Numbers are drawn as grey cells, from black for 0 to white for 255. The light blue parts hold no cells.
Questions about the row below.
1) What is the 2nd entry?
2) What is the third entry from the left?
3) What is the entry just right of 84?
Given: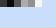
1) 10
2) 84
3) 171

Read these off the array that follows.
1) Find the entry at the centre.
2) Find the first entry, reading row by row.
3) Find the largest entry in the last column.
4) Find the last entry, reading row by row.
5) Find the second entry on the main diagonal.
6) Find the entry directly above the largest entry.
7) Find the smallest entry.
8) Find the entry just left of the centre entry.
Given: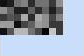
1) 44
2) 17
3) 143
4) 57
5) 98
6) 57
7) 5
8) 170

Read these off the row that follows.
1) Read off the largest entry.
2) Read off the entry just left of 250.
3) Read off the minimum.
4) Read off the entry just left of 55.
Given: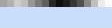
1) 250
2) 235
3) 16
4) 28

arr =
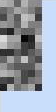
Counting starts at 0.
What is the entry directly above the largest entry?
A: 62
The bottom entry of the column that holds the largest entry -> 34
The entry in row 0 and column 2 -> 102
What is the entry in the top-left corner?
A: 178
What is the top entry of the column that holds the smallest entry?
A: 178
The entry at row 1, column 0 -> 102
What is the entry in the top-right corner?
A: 140
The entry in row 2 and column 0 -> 74
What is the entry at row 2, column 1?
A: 140
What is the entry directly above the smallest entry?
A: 102
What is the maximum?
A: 218
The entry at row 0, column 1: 165
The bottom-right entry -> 48
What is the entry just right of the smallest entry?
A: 34
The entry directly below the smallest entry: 62
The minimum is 7
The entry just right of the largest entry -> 165

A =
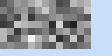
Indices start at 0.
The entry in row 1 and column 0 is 126
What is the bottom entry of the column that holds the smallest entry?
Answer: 86
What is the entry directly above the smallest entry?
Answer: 126
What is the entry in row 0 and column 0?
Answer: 86
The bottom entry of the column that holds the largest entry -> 183
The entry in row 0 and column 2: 154
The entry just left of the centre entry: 167
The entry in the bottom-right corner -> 126
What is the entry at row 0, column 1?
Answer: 113
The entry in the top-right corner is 183
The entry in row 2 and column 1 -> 113
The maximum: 243
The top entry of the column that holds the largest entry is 167
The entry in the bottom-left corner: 126
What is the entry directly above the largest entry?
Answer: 86
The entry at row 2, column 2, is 74
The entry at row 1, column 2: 142
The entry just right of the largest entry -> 183
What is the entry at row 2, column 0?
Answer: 74

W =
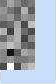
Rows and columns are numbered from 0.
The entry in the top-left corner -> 119
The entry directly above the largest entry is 150
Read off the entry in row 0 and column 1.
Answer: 165
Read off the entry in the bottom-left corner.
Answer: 77
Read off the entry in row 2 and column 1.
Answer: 150
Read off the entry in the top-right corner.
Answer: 119
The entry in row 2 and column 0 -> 134
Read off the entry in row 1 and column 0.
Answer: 150
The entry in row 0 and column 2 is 134

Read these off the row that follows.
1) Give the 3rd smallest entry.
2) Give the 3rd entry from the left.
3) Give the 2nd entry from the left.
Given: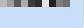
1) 59
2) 87
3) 156

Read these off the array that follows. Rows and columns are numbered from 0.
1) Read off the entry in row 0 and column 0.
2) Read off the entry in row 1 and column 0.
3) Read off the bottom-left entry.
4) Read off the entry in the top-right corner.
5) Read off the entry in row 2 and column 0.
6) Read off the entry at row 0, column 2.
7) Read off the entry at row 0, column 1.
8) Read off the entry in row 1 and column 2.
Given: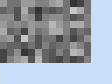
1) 154
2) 100
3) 69
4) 115
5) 141
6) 115
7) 115
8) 85
